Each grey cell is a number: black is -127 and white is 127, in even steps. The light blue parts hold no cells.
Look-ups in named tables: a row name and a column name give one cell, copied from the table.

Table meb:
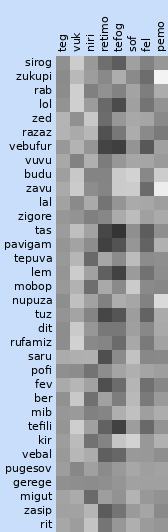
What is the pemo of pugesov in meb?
34
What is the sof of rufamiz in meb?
40
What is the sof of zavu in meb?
76
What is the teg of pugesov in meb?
29
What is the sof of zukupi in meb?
10
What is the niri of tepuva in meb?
-22
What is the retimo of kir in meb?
4
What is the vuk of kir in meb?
59
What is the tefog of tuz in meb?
-42
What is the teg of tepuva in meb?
25
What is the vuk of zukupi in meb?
57
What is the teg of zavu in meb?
42
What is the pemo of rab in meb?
44
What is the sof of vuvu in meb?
38
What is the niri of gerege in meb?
12
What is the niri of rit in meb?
67

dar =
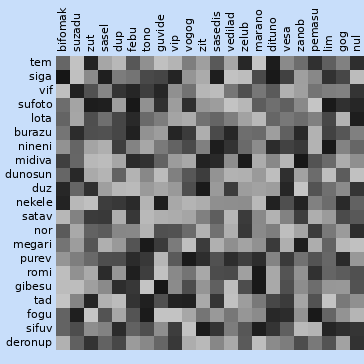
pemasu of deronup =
-6
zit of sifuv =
-100
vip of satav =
44
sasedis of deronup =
7
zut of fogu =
69
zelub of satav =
-68
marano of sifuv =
-97
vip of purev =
-37
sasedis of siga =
-97
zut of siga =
10
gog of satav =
-52
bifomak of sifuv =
-28

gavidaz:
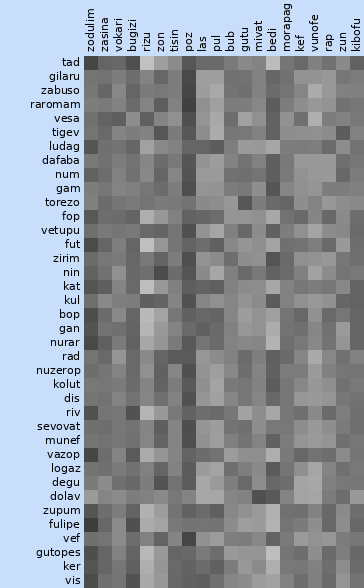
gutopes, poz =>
-23
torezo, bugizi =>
-5
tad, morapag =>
-10
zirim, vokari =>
-5
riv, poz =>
-29
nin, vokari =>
16
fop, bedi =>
40
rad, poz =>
-37
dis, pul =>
32
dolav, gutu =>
2
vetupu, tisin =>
-11
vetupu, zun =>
8
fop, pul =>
-18
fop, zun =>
10
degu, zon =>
-44
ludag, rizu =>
33
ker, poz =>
-29
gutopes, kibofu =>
-23
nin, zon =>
-52
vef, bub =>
-1
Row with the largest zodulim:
dolav

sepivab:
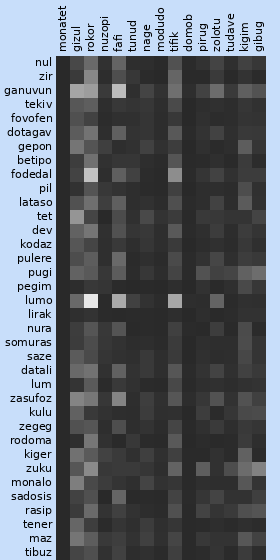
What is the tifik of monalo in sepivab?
-73
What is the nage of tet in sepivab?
-54
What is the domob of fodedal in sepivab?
-84
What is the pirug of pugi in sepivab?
-45
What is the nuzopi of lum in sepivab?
-84
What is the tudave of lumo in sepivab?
-84
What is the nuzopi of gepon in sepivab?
-64
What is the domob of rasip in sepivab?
-85
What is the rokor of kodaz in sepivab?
-58
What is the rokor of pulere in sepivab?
-34
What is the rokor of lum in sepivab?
-37
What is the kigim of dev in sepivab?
-67
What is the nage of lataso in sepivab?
-78
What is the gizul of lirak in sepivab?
-80
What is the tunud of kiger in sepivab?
-79
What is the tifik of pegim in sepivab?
-81
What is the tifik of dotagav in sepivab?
-39

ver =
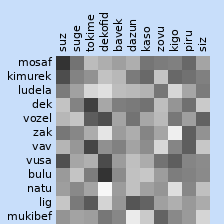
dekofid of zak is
101
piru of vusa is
5
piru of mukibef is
26
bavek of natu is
28
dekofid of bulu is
-76
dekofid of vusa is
-52
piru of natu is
7
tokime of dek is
-63
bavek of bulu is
12

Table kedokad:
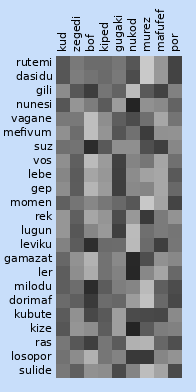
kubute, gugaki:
30
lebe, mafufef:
39
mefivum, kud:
16
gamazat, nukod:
-87
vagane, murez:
-16
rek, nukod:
24
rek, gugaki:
-51
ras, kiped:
-9
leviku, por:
-9
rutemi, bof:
-19
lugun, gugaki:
-64
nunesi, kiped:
-36
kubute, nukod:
-52
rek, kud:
22

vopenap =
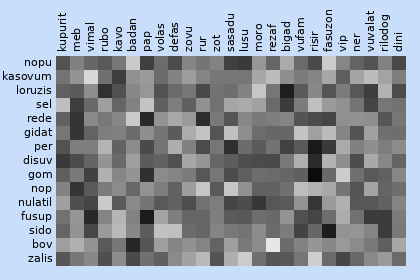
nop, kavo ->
11
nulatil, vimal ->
-58
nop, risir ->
49
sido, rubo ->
27
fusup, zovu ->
-26
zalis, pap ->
-15
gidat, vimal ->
-28
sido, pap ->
-34
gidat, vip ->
4
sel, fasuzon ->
27
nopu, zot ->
3
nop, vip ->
-10
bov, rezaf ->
103
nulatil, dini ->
4
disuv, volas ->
-29
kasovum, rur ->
4
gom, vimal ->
-62
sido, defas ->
63
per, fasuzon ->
-69
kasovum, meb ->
20

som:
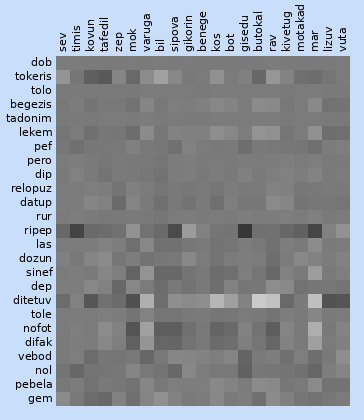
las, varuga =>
7
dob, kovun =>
-5
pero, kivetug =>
-1
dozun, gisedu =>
-2
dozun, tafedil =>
11
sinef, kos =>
-18
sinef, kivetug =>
1
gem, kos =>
8
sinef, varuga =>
19
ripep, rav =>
-14
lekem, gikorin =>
0
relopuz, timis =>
-4
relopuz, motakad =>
-8
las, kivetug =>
-2
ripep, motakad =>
-30
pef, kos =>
-6
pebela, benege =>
-1
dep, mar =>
-9
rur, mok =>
-5
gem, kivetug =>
0

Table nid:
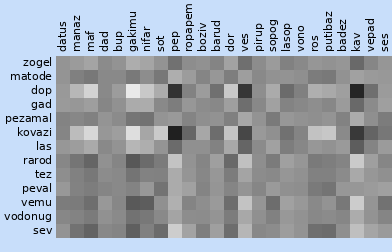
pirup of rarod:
14
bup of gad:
17
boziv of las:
16
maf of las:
42
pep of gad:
-2
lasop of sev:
29
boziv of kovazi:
39
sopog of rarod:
-4
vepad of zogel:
6
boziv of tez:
7
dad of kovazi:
23
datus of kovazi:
5
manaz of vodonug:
3
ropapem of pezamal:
4
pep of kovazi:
-95
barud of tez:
23
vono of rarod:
22
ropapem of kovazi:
-25
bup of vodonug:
10

